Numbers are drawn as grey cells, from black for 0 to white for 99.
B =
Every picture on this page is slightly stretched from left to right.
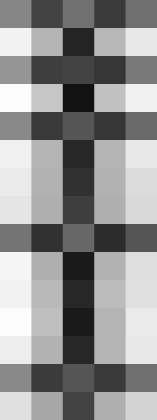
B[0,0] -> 52
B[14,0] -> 87
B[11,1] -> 74
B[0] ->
[52, 26, 44, 23, 43]
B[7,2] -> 24
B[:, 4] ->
[43, 90, 47, 93, 41, 90, 85, 84, 33, 86, 87, 91, 90, 43, 82]
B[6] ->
[91, 69, 19, 69, 85]
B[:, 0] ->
[52, 94, 58, 98, 53, 93, 91, 89, 45, 95, 94, 98, 92, 53, 87]
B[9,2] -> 10
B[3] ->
[98, 77, 7, 75, 93]
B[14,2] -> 26
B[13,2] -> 33
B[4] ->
[53, 22, 33, 21, 41]
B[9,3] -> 69

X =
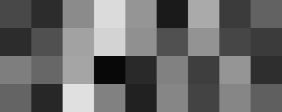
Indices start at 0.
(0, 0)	28
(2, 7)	58
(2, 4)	16
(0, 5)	10
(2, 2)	64
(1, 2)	63
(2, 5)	50
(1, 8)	23
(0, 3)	85
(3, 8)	37
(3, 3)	50

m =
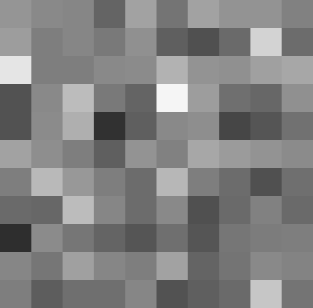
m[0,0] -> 58
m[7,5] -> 53
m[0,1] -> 53
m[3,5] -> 95
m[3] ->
[32, 53, 73, 47, 39, 95, 61, 43, 40, 56]
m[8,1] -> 54
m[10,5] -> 32
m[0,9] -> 50
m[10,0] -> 49
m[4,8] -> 33
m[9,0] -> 52
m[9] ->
[52, 46, 62, 52, 49, 63, 39, 45, 53, 51]
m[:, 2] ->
[52, 52, 49, 73, 68, 49, 59, 73, 46, 62, 43]
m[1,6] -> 31
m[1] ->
[61, 49, 52, 47, 56, 37, 31, 41, 82, 42]
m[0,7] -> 57
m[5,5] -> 50
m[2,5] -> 69
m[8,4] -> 33
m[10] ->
[49, 36, 43, 43, 52, 32, 37, 41, 77, 45]
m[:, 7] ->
[57, 41, 56, 43, 27, 60, 42, 41, 46, 45, 41]
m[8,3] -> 39
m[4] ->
[32, 54, 68, 19, 37, 53, 55, 27, 33, 44]
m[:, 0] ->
[58, 61, 89, 32, 32, 63, 49, 41, 18, 52, 49]
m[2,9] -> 65
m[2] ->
[89, 49, 49, 53, 54, 69, 57, 56, 62, 65]

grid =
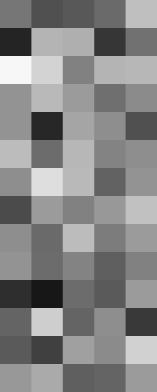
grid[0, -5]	46
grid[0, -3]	34
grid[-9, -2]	51
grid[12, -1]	81
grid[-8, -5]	55
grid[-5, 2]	51
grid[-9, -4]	42
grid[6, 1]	86
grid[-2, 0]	35
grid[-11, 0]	57
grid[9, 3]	37
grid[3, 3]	43
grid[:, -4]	[31, 70, 82, 72, 15, 42, 86, 60, 41, 42, 9, 80, 25, 66]
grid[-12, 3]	70
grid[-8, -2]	38
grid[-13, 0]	14
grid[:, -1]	[74, 44, 71, 54, 31, 55, 57, 75, 60, 50, 60, 22, 81, 60]
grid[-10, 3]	55
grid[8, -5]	55
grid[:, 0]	[46, 14, 96, 57, 57, 73, 55, 29, 55, 57, 18, 39, 35, 59]
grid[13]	[59, 66, 37, 39, 60]
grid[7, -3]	50

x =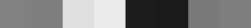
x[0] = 50
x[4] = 11
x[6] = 47

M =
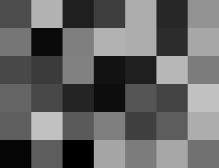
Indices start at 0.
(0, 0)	30
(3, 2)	14
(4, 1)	75
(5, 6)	44
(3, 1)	28
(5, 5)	65
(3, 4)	33
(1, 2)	49
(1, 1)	4
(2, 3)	7
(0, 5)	15
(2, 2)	50
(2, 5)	71

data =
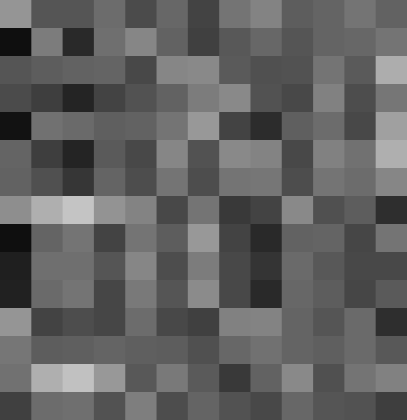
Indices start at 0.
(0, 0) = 58
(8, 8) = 16
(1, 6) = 25
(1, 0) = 6
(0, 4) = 29
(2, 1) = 36
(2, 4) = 28
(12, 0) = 46
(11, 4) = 42
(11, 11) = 41
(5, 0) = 39
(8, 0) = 6
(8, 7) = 26
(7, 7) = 22
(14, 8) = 28
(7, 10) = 31
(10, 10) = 36
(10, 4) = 47
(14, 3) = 32
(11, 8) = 51
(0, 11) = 45
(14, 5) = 30
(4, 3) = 37
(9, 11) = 28
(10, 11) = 27
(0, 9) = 36
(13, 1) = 68
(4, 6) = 59
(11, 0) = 58
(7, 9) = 53
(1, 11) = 40
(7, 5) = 28
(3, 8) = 32
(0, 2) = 33
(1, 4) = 52
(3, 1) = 24
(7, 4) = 51
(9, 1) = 43
